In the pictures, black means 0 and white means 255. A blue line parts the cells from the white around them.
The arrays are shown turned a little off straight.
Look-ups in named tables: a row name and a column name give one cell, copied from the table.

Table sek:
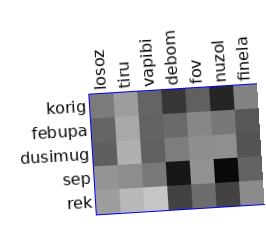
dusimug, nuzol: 143
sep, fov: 145
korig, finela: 131
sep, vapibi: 121
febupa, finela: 88
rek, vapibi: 197
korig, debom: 55
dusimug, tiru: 176
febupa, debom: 106
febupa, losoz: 101
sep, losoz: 148
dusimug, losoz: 95
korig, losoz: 123
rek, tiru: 185
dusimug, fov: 142
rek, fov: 108
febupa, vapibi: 99
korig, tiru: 157

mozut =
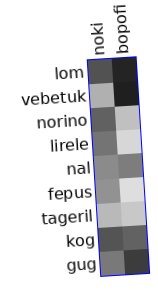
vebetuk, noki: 176
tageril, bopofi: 200
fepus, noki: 146
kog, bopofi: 98
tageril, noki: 185
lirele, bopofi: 215
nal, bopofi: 125
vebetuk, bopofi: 31
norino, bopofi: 192
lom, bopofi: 36

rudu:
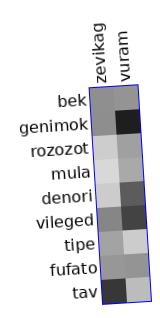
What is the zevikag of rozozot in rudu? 205
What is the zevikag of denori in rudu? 204
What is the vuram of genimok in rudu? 30
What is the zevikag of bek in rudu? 143
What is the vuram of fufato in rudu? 148
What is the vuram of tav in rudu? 188
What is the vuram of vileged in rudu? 67
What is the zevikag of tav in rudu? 55
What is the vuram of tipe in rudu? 204
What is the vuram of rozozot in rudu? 160
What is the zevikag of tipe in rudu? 163
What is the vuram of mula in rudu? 169
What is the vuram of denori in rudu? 92
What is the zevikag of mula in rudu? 216
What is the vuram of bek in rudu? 148
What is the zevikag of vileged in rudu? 134
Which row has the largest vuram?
tipe

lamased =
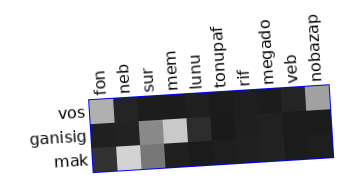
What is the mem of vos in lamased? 28
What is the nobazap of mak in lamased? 30
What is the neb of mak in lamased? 211
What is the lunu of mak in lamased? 27
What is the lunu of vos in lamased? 32
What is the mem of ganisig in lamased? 201
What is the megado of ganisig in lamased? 33
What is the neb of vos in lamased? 36
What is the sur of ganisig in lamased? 137
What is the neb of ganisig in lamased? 34
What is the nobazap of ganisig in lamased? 27

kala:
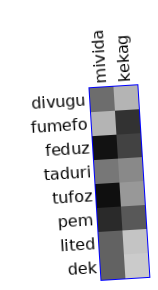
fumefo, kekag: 50
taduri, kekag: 137
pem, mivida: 42
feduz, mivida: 18
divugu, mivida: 109
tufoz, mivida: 15
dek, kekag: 203
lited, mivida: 98
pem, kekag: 88
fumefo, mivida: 180
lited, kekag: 196
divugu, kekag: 180
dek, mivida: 98
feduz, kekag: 66
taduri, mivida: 119
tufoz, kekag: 152

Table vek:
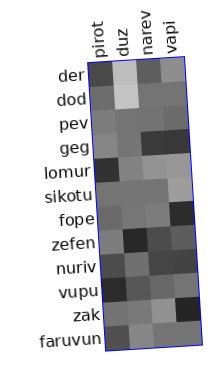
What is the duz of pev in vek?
116
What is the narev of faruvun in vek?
116
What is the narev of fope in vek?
124
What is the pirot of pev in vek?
124
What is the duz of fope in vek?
118
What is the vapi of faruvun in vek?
116
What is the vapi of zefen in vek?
93
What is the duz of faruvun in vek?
134
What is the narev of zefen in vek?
76
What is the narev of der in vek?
94
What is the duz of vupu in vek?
87
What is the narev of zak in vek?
145
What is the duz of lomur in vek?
130
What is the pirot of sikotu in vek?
116
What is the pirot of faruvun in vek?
80
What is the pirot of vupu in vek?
43
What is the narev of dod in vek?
116

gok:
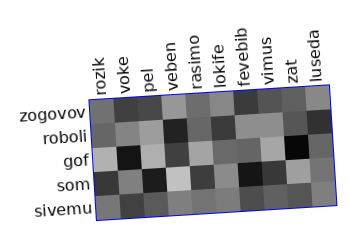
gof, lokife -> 105
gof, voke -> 20
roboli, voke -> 132
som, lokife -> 139
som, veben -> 193
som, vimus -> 56
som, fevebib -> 21
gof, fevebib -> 101
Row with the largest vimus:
gof

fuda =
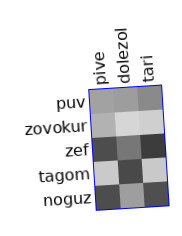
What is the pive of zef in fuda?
77
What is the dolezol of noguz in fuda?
158
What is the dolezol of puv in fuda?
157
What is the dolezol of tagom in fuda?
73
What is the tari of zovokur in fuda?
207
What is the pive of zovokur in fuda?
178
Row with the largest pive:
tagom

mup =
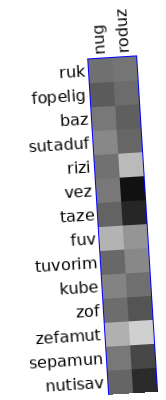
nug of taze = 99
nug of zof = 109
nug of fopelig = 91
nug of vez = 120
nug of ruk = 112
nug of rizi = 113
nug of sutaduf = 136
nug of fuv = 179
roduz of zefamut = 208
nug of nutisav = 101
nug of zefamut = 176
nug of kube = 131
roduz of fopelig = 108
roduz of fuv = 149
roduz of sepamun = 71

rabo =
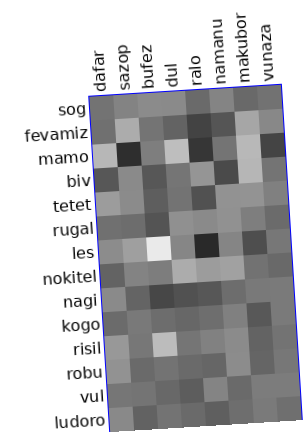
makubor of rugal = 126
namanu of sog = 132
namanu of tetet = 146
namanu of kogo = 128
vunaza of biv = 116
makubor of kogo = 88
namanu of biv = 74
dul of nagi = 81
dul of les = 134
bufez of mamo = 126

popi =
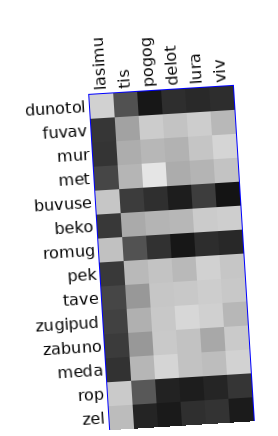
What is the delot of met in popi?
172
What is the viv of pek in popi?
198
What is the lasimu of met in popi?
70
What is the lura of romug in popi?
45
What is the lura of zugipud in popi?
208
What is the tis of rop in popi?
88

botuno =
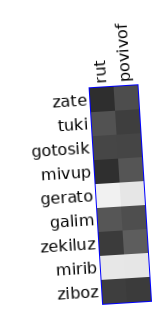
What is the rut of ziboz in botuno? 62
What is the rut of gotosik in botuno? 70
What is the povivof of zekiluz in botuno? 93
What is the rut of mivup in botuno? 47
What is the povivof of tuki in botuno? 62
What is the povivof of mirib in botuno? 230
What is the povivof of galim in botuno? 78
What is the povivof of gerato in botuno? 230
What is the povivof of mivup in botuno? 85
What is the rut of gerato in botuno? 241

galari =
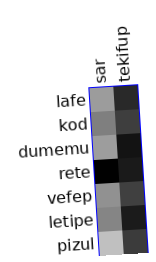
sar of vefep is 145
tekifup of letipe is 27
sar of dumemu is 157
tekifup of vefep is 64
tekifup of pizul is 59
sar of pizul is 192
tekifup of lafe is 41
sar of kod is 127
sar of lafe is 156
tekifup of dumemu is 19
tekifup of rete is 26

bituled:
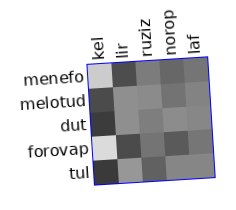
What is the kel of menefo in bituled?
204
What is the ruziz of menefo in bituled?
124
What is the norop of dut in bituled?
140
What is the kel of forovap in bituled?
219
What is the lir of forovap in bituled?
75
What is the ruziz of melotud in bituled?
139
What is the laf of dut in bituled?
135
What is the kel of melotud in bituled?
75
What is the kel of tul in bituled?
58
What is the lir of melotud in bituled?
143
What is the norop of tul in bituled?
134
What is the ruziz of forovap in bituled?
116
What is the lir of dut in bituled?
143

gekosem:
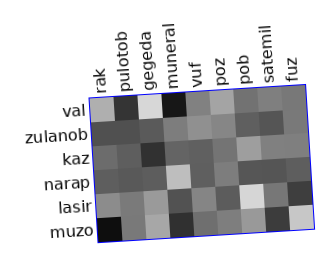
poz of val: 164
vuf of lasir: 133
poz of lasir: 92
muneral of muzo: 48
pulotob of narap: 89
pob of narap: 86
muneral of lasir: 82
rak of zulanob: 80
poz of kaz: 116
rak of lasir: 140
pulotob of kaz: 94
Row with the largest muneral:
narap

